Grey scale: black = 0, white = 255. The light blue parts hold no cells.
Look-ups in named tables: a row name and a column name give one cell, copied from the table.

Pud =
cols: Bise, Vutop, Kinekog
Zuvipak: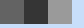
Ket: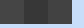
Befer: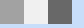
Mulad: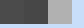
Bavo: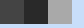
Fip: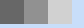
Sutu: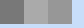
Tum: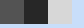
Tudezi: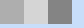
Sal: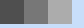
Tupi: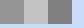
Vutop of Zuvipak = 53
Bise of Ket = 69
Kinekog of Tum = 215
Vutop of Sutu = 170
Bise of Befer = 162
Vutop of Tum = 39
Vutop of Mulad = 71
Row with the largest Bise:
Tudezi

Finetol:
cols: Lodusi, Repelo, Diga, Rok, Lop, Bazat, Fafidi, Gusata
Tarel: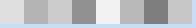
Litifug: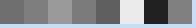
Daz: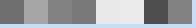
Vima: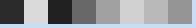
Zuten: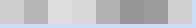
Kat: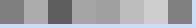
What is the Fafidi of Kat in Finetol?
206
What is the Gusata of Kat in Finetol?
128
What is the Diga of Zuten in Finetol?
221
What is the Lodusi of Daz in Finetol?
111
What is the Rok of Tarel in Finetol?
144
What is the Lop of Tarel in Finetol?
242
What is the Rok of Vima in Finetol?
104
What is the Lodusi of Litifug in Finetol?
111

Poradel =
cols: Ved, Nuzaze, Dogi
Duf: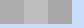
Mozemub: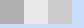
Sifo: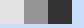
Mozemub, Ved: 176
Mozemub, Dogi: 204
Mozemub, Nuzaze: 232
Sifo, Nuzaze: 149
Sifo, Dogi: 51
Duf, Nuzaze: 190
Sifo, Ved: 227
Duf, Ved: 174
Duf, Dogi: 168
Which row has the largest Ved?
Sifo

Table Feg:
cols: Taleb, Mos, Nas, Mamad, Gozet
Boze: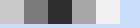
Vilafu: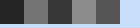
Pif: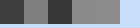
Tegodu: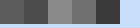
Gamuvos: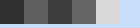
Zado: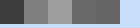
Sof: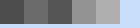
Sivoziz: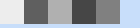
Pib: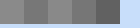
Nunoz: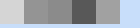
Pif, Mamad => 137
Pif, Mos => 127
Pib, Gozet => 97
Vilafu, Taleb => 37
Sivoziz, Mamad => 70
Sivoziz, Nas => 176

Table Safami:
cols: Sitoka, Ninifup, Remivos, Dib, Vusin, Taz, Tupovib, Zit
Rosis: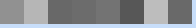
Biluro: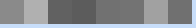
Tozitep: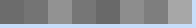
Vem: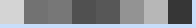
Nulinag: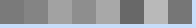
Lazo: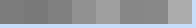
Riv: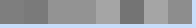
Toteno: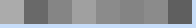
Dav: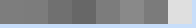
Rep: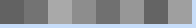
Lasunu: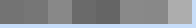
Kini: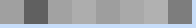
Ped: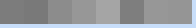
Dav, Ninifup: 124
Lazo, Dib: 145
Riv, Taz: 116
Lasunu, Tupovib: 136
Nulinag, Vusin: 168
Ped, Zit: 149
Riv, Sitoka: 126
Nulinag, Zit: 118
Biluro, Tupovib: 161
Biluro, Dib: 92
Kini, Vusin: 158
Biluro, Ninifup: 176
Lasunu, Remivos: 136
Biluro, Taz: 115

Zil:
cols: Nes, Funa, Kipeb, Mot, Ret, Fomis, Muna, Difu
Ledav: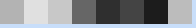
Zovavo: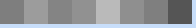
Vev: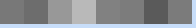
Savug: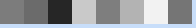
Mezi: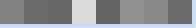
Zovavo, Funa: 156
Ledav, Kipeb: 200
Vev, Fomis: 124
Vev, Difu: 123
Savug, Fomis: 179
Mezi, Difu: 108
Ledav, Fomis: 68
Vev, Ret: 129
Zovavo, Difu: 85
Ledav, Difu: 188

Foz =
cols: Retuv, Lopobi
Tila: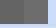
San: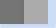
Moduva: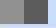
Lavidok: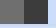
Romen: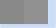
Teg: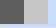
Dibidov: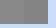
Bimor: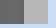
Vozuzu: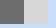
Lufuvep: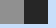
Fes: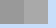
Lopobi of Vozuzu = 217
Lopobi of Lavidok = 60
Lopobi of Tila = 110
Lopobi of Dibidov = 132
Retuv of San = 116
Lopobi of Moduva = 91
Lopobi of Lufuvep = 38
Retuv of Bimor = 103
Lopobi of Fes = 169
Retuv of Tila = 100
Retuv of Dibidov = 135
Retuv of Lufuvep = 144
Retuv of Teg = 95
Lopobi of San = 171
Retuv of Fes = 153
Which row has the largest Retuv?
Fes

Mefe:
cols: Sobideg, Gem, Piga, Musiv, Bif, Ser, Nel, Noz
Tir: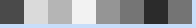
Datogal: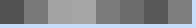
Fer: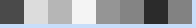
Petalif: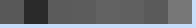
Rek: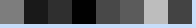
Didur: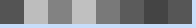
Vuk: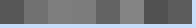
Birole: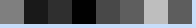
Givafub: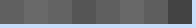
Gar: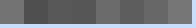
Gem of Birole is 25
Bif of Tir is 149
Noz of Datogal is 126
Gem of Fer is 220
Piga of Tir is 181
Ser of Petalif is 96

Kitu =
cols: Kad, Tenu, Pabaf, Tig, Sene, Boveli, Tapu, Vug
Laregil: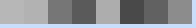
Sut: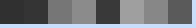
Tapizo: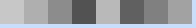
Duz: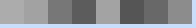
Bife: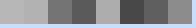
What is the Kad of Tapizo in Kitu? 199
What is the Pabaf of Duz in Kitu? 119
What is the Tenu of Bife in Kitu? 178
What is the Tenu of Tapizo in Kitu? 175
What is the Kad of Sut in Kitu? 48
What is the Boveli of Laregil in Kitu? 73
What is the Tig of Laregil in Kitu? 90

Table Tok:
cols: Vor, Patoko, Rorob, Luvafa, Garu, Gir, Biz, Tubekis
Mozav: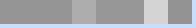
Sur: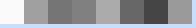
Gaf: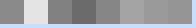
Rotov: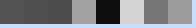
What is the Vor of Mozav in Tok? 149
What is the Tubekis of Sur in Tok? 154
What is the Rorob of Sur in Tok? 117
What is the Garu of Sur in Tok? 171
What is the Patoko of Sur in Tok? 159
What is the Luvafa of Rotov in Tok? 162
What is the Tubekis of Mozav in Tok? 147
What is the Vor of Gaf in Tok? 137
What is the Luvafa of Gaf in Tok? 108
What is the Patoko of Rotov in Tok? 78
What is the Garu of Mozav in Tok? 152
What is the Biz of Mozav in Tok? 212
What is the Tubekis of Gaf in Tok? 148
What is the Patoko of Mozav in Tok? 149
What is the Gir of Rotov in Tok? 212
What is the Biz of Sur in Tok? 69
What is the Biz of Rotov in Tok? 118
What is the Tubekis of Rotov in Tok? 156
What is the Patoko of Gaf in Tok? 228
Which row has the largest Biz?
Mozav

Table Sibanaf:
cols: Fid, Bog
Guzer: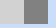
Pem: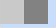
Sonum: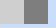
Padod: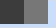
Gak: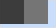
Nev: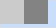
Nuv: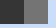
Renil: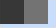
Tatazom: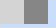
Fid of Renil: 55
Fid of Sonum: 207
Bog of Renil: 115
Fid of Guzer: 210
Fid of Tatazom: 212
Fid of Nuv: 53

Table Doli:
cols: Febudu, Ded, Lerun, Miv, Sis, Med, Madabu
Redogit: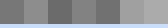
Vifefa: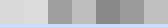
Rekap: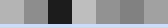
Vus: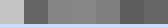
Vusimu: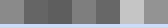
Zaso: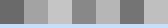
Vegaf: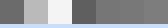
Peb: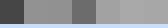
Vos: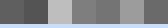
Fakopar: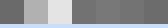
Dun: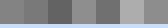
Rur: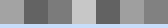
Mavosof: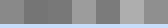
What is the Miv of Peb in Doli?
108
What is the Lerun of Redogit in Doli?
107
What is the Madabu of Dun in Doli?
141
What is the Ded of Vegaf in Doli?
186
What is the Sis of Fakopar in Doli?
120
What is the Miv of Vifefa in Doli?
190
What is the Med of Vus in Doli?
93
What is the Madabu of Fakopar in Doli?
108
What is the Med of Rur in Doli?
159
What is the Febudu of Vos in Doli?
95
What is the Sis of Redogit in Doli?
113
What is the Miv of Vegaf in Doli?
95
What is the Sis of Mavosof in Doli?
123
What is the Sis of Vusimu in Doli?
103
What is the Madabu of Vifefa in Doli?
192
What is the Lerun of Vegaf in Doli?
244
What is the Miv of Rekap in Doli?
190
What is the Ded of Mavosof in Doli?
117
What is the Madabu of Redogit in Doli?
171

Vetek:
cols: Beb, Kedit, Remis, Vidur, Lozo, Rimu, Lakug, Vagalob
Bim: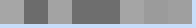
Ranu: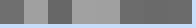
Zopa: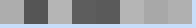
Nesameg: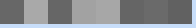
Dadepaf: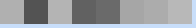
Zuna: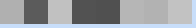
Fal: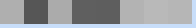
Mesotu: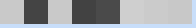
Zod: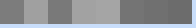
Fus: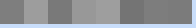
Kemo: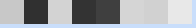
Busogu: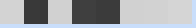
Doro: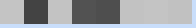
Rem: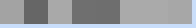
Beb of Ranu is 111
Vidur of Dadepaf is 97
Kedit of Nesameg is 169
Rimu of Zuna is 182
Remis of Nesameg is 102
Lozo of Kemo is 63
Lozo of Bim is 110
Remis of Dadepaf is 180
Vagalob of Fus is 123
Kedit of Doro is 67
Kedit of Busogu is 57
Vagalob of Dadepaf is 184
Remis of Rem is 169
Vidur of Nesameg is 162
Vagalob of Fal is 182
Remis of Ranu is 103
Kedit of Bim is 108
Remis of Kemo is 211
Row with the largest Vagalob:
Kemo

